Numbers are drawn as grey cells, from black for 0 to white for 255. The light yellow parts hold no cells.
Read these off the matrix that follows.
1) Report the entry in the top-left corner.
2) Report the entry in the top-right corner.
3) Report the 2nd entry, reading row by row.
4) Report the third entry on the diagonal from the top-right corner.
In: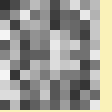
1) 43
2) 187
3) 75
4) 104

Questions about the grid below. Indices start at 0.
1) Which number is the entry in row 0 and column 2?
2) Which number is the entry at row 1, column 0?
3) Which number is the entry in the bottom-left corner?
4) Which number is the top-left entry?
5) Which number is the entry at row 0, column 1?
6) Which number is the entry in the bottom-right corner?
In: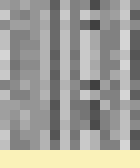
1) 168
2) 201
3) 191
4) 159
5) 149
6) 95

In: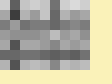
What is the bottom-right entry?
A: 188
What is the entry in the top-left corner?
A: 207
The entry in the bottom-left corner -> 179
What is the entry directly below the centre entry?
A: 155
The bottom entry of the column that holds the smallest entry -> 83
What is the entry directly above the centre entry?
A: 124
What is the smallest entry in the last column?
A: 114
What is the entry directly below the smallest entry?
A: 155
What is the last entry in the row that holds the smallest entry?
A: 167
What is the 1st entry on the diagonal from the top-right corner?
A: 207
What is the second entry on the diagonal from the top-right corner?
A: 155
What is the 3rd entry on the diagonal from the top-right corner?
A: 124
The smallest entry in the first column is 104
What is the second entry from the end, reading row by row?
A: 179
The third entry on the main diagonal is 114
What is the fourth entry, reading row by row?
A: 207
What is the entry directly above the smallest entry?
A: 95

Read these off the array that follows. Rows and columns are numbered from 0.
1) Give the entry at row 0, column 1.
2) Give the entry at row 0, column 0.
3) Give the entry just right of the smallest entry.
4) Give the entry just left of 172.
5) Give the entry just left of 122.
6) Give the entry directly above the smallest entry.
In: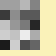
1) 160
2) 160
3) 206
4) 236
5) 151
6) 206

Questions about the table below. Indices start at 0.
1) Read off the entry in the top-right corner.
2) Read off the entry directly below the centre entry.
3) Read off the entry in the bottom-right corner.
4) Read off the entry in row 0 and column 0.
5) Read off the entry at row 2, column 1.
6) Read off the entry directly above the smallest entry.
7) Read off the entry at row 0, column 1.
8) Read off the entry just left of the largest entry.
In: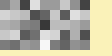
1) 67
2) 223
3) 133
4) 133
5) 167
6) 100
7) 167
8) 145

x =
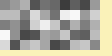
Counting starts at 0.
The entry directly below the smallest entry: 238
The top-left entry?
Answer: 136
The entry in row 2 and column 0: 126
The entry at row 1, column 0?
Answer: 188
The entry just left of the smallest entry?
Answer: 104
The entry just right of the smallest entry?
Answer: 95
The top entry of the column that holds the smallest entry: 60
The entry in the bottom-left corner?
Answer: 217
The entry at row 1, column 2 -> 126

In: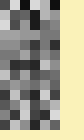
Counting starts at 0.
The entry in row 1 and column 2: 99
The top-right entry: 15
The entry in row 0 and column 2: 15
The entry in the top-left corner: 76
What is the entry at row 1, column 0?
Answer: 193
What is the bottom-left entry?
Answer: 66
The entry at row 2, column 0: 217
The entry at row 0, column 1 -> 217
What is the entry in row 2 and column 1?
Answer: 76
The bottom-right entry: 99
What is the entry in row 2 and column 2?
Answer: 151

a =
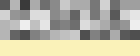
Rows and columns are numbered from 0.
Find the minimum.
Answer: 58
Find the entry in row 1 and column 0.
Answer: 210
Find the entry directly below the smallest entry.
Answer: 138
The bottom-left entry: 181
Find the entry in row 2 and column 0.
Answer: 181
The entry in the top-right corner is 159
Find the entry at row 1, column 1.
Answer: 149
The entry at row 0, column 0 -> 89
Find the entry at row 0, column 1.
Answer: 181
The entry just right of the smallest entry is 171
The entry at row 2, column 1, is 192

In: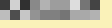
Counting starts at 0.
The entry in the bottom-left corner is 189
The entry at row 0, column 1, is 209
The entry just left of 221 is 157
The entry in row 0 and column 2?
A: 48
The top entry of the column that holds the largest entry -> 221
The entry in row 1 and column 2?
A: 198

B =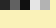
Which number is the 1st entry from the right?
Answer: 179
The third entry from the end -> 16
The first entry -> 38

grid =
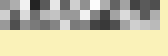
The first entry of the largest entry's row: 144
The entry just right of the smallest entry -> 90
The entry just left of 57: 67
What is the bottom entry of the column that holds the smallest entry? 122
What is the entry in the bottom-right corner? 186
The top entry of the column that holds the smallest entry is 35
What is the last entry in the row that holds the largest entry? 79
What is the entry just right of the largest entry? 174
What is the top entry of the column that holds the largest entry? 252
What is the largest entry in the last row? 218
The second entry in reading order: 174
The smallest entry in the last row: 57
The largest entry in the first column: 207
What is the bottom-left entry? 153
